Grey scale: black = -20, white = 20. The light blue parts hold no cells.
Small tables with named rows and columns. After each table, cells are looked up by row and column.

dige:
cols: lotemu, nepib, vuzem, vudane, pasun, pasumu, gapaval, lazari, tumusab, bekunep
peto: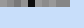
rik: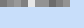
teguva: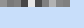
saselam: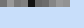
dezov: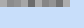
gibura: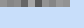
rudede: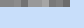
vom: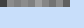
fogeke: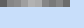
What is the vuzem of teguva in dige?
0
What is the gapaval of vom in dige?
1
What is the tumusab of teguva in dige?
1
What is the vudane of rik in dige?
0
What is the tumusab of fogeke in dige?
1
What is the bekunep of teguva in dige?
0
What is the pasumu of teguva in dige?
-8
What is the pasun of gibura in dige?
6
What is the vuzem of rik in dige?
4
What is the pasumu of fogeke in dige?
7
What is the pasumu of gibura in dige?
-6

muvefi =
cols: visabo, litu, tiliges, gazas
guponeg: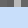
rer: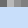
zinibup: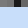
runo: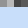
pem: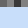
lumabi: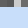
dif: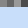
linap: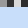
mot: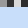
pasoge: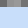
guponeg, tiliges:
9
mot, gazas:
-13
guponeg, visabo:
-4
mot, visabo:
4
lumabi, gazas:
-3
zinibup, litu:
-2

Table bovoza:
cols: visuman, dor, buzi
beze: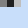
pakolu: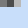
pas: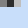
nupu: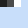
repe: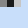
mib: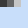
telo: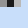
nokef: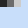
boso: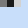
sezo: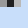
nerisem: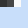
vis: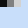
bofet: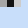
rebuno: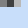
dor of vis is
0
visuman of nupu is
-15
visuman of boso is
-1
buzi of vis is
13
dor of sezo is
-15
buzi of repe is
11
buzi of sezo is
9
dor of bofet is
-17
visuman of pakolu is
-1
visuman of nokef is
-14
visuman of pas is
0
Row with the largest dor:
vis

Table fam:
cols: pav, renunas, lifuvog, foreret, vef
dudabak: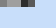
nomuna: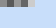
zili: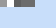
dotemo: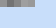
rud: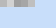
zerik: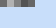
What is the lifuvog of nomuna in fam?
4
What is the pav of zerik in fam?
-3
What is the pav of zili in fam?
4
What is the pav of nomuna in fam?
2
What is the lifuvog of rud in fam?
5
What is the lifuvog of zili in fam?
-5
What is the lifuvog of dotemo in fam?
1
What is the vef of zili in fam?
-3
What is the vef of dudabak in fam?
-6
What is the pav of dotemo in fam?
3
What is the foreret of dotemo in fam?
5
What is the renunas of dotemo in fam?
-2
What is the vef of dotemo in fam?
4
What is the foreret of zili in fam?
-3
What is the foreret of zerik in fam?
-7
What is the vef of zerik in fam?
-4
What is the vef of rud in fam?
10
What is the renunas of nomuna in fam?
-6
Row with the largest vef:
nomuna

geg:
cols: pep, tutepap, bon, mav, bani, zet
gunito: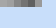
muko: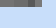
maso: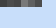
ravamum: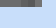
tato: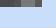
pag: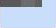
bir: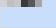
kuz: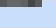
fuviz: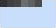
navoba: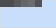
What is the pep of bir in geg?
13
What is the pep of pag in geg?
-6
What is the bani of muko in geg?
-6
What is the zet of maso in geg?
-8
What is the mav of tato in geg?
-1
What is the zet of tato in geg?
-6
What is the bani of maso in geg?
-5
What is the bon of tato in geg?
-7
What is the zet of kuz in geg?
-6
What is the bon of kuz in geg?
-4

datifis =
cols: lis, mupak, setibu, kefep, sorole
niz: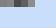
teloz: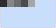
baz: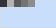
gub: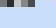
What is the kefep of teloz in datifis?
-8
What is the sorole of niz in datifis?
2
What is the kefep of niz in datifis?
-5
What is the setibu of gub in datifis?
11
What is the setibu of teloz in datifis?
-3
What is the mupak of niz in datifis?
1
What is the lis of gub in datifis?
-1
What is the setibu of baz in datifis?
-6
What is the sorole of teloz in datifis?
6
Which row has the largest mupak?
baz

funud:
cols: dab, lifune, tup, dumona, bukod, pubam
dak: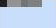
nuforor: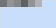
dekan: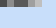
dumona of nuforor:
-5
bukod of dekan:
5
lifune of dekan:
2
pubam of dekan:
10
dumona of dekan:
-6
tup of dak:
3
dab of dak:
-15
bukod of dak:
0
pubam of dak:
0
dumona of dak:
-2
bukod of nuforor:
3
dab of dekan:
-8
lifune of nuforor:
3
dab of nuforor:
-2
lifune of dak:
3
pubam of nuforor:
8
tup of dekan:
-6
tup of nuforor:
1
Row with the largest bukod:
dekan

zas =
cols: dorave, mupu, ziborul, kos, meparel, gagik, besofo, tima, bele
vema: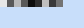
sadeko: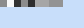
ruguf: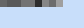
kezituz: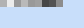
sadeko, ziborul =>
-12
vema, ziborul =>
9
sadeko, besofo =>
6
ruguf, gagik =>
-13
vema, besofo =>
10
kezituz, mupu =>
17
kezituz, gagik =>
5
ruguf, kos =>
-2
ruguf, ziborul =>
-6
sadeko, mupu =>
19
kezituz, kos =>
9

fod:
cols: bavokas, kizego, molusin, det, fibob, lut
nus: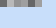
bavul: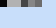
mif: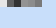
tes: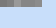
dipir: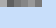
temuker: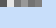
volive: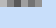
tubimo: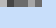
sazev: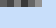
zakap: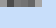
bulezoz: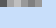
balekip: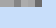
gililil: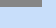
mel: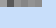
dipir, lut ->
-1
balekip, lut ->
-3
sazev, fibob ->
-4
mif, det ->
3
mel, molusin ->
3
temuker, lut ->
0
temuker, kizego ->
16
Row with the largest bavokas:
mif

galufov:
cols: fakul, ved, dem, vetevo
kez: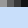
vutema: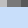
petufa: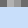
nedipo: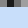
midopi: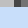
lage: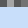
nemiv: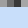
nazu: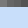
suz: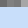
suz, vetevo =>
6
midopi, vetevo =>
-2
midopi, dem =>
-9
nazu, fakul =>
-1
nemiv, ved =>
-3
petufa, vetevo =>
-3
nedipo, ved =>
-16
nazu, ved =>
-4
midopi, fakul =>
10
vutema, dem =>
-1
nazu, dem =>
-5
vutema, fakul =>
10

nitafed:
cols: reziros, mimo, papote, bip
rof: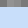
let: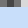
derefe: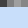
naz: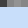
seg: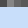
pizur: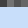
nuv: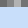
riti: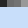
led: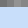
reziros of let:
-2
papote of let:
-2
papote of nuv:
8
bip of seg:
-6
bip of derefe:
1
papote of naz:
3
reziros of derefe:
-10
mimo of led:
0
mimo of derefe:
0
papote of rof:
2
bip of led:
1
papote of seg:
-4
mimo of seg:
1
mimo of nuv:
1
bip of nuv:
-2
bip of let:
14
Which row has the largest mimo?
rof

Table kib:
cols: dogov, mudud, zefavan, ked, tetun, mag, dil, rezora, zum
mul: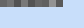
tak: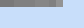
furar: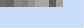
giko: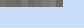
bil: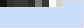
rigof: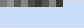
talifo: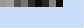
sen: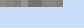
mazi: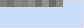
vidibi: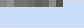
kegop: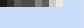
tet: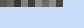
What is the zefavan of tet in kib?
-11
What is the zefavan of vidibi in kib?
-2
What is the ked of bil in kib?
-11
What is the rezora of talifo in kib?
0
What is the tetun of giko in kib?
-3
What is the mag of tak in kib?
1
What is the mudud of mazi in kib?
-2
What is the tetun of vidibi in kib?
-3
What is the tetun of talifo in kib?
-13
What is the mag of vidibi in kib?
-5
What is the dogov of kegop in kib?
-16
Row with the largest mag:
furar

